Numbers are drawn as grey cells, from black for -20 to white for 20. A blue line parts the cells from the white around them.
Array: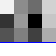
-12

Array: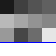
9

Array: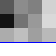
-17

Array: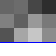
0

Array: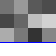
-9

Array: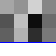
-7

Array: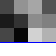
-16

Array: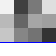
9
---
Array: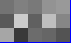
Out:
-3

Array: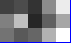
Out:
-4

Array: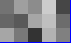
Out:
-12

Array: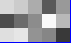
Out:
3

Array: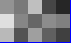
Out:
5

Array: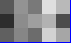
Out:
-3

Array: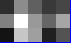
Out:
5
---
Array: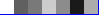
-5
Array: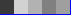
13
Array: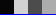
13
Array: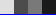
-8
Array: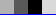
-6
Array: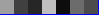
-10
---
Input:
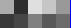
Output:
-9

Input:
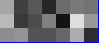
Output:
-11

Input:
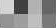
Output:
5

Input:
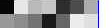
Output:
2

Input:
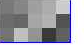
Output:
-4

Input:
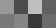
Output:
1
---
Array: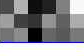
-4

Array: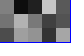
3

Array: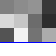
18

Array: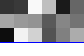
-7

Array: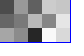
-14

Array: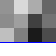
0

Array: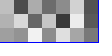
15

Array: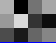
-16

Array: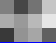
3

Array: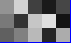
9
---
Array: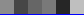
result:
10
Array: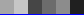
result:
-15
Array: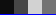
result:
-2
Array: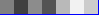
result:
12
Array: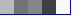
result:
19
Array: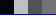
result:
-2
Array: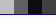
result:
-10
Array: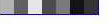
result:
-12
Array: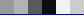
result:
12
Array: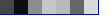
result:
14
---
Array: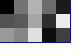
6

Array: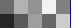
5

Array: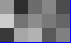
2

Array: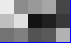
-17

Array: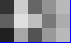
10

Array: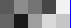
5

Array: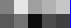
-18

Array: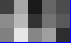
-12

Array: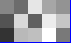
-5

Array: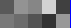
-7
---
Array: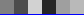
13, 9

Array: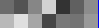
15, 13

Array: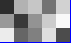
19, 17

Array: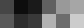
12, 8

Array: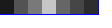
11, -1

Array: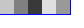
15, 11

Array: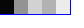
17, 13

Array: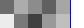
17, 10

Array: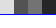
15, -2
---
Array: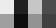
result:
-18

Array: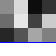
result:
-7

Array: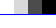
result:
14

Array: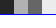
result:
8

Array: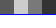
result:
12

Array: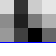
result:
-10

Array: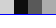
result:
-18

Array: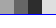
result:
-4

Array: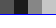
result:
-16

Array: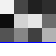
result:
1
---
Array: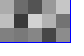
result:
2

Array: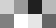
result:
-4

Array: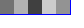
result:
3

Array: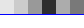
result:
-1

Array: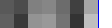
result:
10

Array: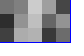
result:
-3
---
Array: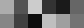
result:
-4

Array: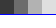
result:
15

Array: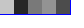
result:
-8

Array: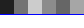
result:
6

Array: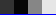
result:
16

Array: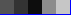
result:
11
